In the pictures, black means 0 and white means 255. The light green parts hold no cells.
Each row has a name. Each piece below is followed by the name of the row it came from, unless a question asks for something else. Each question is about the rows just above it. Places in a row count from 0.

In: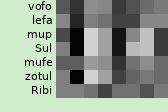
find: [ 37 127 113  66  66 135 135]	lefa
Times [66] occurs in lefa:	2
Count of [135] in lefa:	3
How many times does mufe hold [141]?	2

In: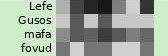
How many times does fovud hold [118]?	4
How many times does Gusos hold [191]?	0
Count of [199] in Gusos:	5
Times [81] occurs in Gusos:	0
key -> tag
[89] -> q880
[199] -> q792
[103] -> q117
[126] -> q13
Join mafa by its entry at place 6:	q117
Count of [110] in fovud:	0
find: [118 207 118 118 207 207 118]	fovud

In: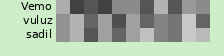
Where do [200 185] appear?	sadil
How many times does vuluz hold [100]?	3
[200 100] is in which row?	vuluz
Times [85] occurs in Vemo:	3

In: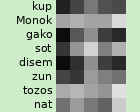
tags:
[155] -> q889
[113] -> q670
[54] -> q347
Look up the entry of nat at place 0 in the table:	q670
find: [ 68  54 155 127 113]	zun
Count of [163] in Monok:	3

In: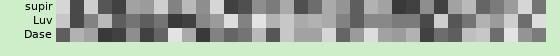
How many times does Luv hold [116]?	3
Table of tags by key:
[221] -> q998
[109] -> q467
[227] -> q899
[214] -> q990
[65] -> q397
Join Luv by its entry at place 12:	q998
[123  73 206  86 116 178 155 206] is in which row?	Luv
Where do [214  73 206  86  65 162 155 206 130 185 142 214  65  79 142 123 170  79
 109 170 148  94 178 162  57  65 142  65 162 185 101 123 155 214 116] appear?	supir
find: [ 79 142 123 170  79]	supir

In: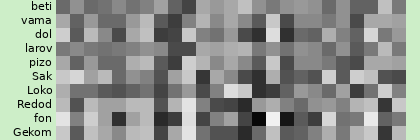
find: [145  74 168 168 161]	vama
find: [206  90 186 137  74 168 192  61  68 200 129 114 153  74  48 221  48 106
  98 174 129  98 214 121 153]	dol
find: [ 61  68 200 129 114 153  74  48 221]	dol
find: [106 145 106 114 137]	beti

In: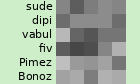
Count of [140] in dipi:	3
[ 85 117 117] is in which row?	vabul
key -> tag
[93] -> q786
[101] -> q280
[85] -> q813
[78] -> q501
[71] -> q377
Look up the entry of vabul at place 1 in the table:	q280
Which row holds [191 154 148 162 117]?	Pimez

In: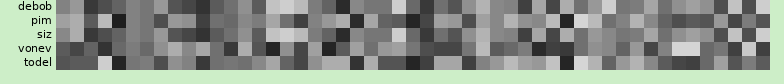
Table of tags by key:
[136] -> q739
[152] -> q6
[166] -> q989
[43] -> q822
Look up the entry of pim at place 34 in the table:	q739
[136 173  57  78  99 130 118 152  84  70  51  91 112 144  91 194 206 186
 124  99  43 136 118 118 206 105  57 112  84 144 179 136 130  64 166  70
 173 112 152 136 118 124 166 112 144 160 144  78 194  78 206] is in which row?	siz
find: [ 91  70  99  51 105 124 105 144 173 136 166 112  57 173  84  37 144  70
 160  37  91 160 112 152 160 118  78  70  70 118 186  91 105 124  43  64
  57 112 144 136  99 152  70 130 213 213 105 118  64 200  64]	vonev
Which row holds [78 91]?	pim

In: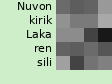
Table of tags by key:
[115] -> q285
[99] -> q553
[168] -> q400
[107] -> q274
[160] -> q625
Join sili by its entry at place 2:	q285
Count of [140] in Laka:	2
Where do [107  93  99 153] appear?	Nuvon
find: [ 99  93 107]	ren

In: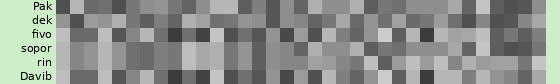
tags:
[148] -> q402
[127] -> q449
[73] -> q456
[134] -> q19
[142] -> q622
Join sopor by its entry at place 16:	q19
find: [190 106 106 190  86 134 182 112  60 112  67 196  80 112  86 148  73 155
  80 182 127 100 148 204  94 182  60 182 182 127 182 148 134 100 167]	Davib
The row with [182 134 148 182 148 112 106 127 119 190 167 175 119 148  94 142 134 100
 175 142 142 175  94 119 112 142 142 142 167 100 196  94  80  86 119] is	sopor

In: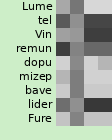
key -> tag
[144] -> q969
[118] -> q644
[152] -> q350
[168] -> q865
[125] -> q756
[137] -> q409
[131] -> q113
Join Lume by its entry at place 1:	q644
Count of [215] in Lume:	2
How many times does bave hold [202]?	3
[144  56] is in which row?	lider

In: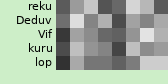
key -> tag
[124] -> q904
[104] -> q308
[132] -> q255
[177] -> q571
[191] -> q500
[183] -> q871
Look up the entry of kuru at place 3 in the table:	q255
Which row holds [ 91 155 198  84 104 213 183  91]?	reku
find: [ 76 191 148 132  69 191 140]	kuru

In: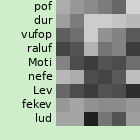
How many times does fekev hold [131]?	0
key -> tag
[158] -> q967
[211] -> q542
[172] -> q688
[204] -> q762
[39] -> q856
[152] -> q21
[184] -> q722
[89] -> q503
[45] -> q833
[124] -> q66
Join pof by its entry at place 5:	q542
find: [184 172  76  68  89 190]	nefe

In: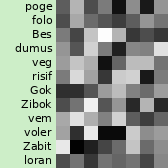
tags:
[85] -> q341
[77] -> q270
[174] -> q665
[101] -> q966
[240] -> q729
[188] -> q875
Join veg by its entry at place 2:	q665
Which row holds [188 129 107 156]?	Gok
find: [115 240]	Zibok
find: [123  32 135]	dumus
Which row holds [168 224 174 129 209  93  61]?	vem
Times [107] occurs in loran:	0
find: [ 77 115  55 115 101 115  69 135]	loran

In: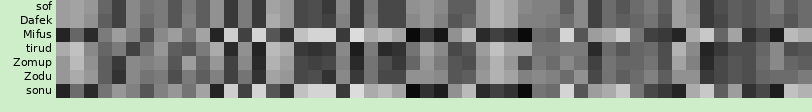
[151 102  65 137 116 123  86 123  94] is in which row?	sof
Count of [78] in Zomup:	5
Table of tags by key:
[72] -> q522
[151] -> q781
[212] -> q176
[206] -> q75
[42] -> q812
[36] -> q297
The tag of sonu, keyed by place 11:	q297
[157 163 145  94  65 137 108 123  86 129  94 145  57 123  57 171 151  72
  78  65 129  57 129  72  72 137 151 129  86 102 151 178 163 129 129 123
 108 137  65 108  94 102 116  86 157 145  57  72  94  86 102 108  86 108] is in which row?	Dafek
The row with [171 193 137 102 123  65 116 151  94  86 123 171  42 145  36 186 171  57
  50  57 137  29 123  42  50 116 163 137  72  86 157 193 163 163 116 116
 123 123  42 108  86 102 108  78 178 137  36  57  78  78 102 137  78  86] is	tirud

